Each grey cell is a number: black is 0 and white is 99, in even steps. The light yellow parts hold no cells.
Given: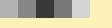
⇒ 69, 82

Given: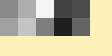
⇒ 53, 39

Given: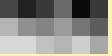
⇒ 27, 65

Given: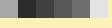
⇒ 65, 88

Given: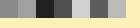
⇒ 53, 72

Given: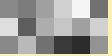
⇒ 53, 57
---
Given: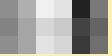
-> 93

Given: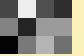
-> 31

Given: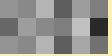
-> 70

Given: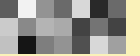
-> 57

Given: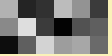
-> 19

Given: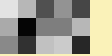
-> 31
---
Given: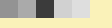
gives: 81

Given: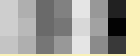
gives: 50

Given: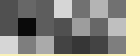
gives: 83

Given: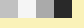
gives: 16

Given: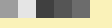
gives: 33

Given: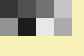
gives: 76
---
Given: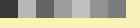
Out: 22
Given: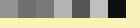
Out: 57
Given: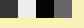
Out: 21
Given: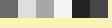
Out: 41
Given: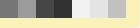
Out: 46
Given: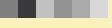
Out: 49
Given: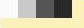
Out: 97
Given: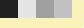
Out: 13
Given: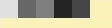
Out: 87
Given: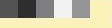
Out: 32
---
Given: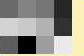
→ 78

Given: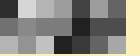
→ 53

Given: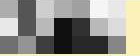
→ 33

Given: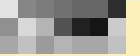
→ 84

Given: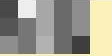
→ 46

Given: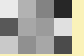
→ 65

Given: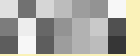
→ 92

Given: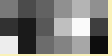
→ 10
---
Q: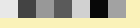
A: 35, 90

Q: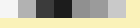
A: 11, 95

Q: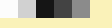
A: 8, 98

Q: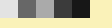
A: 66, 88

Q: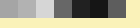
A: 40, 83

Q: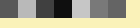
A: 6, 77

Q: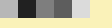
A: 49, 85

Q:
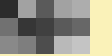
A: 25, 76

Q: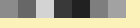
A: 22, 82

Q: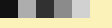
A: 19, 81
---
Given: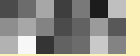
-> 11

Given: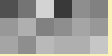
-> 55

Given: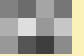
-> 64

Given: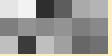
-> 66

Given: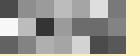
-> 86

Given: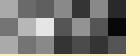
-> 53

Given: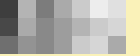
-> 92

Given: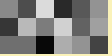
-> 34

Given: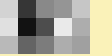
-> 58

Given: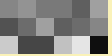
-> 37
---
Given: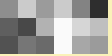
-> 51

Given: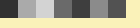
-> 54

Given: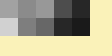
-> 30

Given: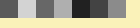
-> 26

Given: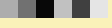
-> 25

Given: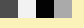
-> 1

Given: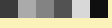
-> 84
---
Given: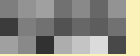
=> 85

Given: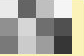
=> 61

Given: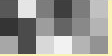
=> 70

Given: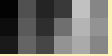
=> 66

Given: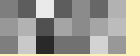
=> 82

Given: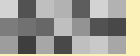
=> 78

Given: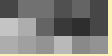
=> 53

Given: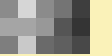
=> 37
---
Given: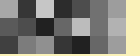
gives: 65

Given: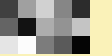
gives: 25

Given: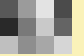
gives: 34

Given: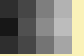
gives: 18

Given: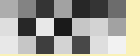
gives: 67

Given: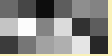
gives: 41

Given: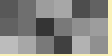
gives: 34
